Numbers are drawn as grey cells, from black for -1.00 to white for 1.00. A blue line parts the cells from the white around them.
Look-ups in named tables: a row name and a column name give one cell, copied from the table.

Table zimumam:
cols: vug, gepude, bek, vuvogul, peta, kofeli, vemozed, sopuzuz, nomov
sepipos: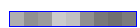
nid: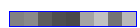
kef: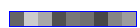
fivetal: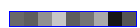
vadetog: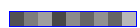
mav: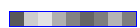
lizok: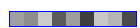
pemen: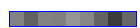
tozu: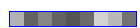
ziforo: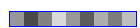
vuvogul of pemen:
0.00
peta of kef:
-0.06
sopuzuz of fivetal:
-0.83
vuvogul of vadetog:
-0.44
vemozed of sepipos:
-0.05
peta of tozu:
-0.33
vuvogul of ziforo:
0.70
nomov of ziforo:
0.49
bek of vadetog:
0.25

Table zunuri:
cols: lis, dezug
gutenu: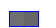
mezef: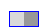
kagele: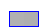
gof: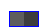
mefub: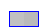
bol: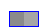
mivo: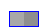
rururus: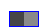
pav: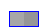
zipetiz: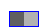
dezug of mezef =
0.20
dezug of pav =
0.18
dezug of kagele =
0.37
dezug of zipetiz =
0.40
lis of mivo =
0.32
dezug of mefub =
0.46
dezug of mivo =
0.12
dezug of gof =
-0.52
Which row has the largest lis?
mezef

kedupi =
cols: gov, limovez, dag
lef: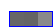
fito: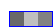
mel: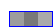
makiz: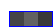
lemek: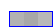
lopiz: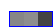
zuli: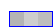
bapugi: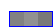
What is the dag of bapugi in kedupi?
-0.05
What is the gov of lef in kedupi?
-0.19
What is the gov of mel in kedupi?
0.23
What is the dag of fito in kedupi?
0.02
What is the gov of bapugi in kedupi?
0.02
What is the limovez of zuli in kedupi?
0.61
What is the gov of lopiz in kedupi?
0.06
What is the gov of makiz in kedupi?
-0.46
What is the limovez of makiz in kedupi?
-0.23
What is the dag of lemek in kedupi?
0.44
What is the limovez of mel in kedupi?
-0.05
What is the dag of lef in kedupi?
0.08
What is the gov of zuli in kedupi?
0.41
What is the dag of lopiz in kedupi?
-0.47
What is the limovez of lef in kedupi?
-0.21
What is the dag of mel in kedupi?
0.33
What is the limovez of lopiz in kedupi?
0.11
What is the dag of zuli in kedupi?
0.48

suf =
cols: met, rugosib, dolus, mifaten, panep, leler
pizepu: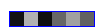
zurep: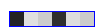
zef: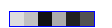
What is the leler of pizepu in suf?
-0.23
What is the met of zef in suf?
0.73
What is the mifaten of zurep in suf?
-0.64
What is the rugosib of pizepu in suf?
0.39
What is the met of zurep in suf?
-0.72
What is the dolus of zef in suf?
-0.87
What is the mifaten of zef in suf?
0.34
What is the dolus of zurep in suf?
0.60
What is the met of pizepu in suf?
-0.86
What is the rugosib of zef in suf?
0.51
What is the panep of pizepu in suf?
0.26
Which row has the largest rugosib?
zurep

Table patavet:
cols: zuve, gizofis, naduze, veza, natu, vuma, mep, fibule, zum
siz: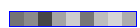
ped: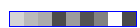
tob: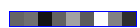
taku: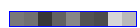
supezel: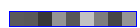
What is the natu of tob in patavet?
0.27
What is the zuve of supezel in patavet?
-0.29
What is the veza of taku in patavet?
-0.23
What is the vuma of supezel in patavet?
0.52
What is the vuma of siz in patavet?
-0.07
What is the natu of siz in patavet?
0.61
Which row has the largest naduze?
ped

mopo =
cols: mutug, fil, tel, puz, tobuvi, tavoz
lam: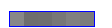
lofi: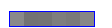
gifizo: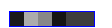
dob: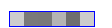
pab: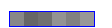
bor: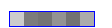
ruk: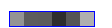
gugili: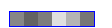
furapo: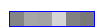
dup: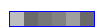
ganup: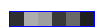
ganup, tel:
0.25
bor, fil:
-0.03
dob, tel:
-0.05
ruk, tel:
-0.28
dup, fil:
-0.16
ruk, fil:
-0.27
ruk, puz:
-0.65
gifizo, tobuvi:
-0.52
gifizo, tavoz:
-0.52

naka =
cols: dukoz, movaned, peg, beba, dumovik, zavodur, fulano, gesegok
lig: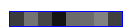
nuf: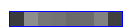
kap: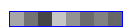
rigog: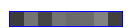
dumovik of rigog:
-0.16
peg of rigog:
-0.45
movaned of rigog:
-0.10
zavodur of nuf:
-0.15
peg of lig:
-0.45
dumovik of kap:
0.15
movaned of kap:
-0.10
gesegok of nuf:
-0.50
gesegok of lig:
-0.50
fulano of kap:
0.02
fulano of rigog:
0.02
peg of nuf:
-0.07
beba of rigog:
-0.09
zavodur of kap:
-0.15
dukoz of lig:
-0.53
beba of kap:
0.55
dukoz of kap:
0.31
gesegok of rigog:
-0.50

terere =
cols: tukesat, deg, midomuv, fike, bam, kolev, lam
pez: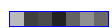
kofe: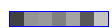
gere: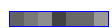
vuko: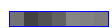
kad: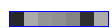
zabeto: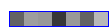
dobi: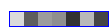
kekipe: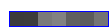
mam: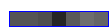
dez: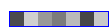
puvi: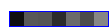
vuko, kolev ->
0.02
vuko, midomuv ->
-0.36
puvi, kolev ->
-0.41
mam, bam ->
-0.30
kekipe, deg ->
-0.53
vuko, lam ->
-0.02
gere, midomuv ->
0.11
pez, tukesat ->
0.46
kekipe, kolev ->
-0.28
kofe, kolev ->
-0.30
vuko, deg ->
-0.48
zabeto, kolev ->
-0.22
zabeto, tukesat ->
-0.22
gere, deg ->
-0.05
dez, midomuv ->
0.20
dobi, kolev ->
0.45

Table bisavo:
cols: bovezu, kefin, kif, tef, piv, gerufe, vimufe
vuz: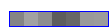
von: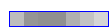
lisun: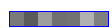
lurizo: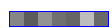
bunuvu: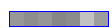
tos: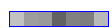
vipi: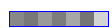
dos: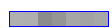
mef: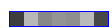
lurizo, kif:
0.15
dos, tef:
0.17
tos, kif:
0.21
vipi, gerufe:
-0.08
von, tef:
0.13
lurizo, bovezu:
0.05
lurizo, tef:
-0.12
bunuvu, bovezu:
0.19
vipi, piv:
0.31
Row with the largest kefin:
mef

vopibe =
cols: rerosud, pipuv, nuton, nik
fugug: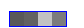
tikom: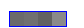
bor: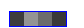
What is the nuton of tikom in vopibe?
-0.23
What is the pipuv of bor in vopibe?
0.16
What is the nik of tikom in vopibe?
0.08
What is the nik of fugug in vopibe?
-0.03
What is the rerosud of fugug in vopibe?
-0.30
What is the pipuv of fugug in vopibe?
-0.23
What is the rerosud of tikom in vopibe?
-0.16
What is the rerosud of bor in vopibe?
-0.52
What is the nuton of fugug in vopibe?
0.52
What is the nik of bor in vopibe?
-0.55
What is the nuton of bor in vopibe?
-0.15
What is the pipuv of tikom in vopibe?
-0.12

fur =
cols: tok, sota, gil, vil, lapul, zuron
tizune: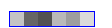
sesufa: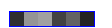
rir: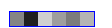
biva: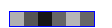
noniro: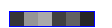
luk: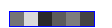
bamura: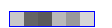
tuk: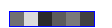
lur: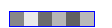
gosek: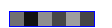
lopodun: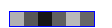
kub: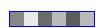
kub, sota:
0.83
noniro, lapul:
-0.23
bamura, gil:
-0.29
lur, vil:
0.43
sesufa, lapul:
-0.22
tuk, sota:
0.72
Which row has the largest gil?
rir

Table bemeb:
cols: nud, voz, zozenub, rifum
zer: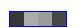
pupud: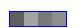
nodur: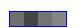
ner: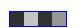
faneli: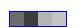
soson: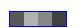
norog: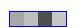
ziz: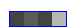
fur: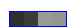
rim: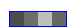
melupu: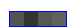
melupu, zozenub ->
-0.32
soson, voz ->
0.40
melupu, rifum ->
-0.24
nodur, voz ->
-0.46
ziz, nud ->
-0.47
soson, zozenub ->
0.07
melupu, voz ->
-0.59
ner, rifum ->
0.18
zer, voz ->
0.36
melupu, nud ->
-0.35
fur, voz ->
-0.53
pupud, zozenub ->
-0.05
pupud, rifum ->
0.11
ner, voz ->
0.54

